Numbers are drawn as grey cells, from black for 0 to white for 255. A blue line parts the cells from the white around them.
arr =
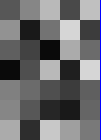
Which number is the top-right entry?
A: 192
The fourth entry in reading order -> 73
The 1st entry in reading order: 87
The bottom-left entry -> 171
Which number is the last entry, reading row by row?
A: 121
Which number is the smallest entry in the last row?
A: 45
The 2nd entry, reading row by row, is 134
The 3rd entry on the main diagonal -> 10
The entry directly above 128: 10
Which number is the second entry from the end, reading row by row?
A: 159

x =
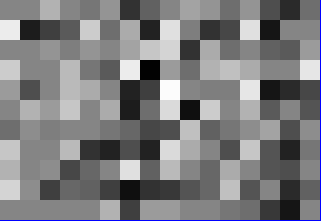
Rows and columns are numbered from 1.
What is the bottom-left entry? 133
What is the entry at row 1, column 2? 133
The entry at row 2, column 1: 236
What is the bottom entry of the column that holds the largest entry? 155
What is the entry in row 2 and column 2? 28
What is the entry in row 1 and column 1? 133
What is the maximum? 252
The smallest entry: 2
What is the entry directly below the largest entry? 218
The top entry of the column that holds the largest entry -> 133
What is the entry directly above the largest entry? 155
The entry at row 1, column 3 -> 178
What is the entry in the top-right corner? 110
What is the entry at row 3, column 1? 133
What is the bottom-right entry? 133
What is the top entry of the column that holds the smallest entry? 97
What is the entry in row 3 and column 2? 133
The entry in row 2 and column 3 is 63
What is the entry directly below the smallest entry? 63

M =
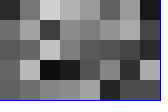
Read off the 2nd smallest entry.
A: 23
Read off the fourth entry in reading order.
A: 177
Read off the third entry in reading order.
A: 207
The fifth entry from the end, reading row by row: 141
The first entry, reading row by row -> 42
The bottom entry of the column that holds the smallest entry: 133
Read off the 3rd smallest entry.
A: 29
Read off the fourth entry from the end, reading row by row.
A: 162
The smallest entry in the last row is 36
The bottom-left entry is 97
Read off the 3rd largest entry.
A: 185
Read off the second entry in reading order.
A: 118
